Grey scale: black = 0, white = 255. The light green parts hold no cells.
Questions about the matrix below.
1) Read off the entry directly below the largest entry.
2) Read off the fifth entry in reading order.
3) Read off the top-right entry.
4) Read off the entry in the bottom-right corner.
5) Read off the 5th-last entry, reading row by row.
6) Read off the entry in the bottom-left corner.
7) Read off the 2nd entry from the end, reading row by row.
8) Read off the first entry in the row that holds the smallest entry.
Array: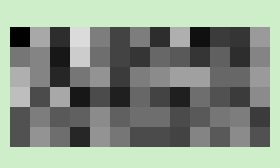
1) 204
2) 125
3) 154
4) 81
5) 67
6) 81
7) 139
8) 1

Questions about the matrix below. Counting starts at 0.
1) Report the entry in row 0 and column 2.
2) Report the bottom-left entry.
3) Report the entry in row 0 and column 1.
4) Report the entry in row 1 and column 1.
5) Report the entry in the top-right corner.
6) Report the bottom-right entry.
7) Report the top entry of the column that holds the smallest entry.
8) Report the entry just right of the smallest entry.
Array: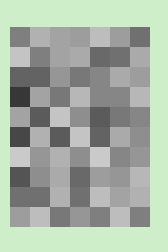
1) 163
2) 157
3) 177
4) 127
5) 112
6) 127
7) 127
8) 163

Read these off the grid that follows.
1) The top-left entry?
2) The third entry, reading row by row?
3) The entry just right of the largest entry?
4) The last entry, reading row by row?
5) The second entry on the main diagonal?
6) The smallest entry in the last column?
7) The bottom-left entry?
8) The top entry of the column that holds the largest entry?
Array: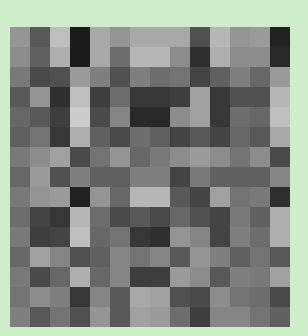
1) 148
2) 190
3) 74
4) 96
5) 96
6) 33
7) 127
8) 27

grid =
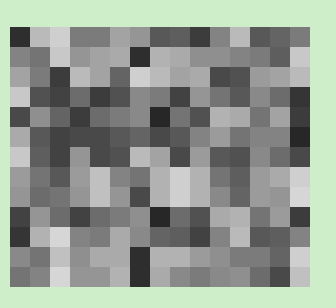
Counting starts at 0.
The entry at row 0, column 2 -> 207
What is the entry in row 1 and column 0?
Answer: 131
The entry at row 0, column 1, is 186
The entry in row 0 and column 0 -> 46
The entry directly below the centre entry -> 178
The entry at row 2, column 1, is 123
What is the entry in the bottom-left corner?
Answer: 116
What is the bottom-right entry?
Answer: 192
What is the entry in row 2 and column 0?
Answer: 163
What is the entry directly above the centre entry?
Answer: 73
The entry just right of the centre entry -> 73
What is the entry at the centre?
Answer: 163

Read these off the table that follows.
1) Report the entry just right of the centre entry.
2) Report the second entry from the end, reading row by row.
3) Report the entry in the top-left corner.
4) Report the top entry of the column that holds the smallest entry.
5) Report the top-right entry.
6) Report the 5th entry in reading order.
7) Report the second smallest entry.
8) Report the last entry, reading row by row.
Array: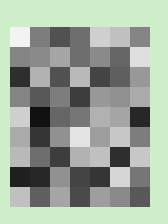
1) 177
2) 138
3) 243
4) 125
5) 132
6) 207
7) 31
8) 88

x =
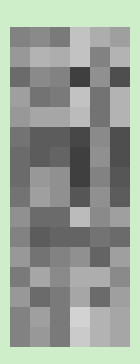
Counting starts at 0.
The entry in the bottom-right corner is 166
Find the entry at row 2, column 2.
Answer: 130
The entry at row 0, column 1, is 138
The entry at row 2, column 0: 107
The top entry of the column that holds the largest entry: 194
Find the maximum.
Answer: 210
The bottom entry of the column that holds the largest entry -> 202
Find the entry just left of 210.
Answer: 122
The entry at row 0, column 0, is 130
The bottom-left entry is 130
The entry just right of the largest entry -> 179
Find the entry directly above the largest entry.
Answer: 166
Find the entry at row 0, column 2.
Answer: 122
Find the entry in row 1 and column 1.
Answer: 179
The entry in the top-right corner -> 159
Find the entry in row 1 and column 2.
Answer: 173
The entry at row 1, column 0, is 152

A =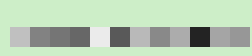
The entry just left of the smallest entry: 172
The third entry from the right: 35
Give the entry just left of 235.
103
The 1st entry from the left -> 192

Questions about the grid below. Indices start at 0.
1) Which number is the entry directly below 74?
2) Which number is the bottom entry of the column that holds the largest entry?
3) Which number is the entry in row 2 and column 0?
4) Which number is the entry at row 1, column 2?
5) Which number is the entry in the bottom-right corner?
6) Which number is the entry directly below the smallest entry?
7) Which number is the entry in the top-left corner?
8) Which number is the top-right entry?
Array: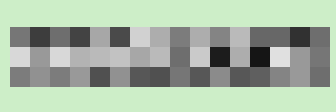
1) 194
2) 132
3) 124
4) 216
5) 110
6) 95
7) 118
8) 110

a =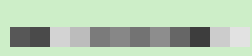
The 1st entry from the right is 226
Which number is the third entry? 211
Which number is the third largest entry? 204
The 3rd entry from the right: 61
